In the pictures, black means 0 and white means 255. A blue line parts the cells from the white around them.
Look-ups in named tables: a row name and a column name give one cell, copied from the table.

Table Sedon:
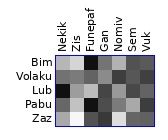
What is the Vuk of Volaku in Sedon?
64
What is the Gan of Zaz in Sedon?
57
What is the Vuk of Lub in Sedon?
99
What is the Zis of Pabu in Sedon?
194
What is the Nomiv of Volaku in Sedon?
62
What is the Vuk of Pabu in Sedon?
61
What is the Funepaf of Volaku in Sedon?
99
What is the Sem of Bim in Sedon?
82
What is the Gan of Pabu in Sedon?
77
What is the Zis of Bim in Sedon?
213
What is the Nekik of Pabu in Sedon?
103
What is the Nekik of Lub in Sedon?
16
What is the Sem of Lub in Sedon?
72
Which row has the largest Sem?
Pabu

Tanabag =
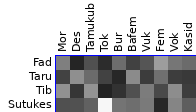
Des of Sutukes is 81
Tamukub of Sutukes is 97
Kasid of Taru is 57
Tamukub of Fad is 80
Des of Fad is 37
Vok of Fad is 118
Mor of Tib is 145
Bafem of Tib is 80
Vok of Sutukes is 133
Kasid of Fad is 107
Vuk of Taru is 60
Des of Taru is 143
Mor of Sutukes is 80
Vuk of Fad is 85
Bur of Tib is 50
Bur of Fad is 109
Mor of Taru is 66

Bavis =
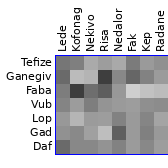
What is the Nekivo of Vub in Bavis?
126
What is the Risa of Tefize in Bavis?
157
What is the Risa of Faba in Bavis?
94
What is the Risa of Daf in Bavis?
147
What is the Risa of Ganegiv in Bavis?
62
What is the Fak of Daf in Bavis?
155
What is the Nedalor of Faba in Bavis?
152
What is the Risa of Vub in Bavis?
148
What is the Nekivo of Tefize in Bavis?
170
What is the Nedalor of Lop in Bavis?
130
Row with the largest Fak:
Faba

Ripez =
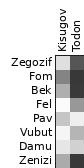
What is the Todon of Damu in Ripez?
209
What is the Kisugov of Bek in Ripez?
175
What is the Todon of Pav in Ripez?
239
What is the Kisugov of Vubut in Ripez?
245
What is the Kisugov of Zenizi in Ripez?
171
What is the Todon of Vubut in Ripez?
181
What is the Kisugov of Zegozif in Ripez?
223
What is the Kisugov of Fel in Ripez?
251
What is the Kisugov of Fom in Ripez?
132
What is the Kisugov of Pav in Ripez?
197
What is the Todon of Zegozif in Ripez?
86
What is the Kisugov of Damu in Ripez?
230
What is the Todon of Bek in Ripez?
58
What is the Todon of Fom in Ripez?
56
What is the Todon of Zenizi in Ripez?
57
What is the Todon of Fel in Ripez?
152
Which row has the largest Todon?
Pav

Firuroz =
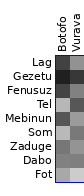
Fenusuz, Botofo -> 68
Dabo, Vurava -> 127
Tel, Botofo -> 183
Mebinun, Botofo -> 86
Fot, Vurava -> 204
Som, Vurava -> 121
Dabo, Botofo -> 129
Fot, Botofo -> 168
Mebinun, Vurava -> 155
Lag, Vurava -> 146
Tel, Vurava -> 87
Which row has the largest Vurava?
Fot

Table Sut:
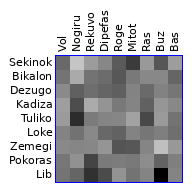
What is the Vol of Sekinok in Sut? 105
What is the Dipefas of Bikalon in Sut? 108
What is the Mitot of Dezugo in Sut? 131
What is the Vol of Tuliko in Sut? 155
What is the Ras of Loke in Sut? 118
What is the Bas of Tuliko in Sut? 115
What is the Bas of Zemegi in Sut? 152
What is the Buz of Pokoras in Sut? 99
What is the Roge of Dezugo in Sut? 95
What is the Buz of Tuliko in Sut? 154
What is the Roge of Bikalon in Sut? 87
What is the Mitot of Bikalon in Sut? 121
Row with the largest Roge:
Lib

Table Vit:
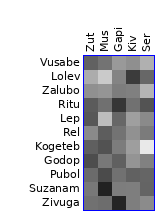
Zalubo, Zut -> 144
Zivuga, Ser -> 139
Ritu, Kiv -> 113
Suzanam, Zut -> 120
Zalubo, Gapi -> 125
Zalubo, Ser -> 180
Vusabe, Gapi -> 153
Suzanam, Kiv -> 126
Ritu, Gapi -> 54
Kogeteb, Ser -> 233
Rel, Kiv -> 145
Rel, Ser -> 123
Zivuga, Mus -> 109

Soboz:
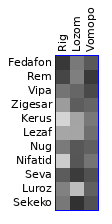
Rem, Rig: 70
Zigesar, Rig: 156
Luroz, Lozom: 189
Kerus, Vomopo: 120
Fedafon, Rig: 56
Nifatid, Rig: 204
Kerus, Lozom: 164
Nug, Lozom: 87
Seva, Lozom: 59

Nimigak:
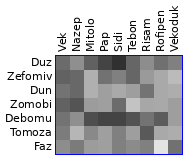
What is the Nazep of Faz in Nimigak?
123
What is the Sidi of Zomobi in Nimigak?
108
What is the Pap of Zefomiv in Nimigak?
114
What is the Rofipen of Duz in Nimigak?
112
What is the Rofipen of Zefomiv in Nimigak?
169
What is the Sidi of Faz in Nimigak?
128
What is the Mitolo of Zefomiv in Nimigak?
176
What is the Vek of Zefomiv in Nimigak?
98
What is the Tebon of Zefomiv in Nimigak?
102
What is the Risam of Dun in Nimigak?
115
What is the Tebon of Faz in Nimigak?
139
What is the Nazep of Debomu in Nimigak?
143
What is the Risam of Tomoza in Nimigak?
89
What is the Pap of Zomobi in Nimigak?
159
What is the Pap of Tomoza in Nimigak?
159

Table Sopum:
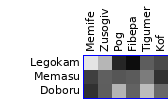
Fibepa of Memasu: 91
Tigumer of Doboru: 188
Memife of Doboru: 49
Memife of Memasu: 63
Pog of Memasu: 86
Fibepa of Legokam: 13
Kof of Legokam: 73
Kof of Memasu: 50
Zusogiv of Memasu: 95
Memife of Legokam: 228
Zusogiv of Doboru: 94
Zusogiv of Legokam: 182
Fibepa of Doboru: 98
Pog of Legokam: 38
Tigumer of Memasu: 124
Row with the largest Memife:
Legokam

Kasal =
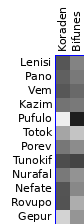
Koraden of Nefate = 84
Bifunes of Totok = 196
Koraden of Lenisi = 86
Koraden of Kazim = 115
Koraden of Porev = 119
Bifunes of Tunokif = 68
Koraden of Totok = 165
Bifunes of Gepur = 149
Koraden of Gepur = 211
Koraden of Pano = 96
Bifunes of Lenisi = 131
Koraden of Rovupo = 83
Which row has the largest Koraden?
Pufulo

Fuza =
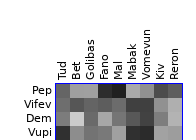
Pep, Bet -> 159
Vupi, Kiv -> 162
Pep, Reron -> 94
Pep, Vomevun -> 144
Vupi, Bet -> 141
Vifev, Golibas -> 100
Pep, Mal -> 32
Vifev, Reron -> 175
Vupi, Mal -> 160
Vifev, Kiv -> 145
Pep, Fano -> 45
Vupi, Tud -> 48
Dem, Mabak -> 88
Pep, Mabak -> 170
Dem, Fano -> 167

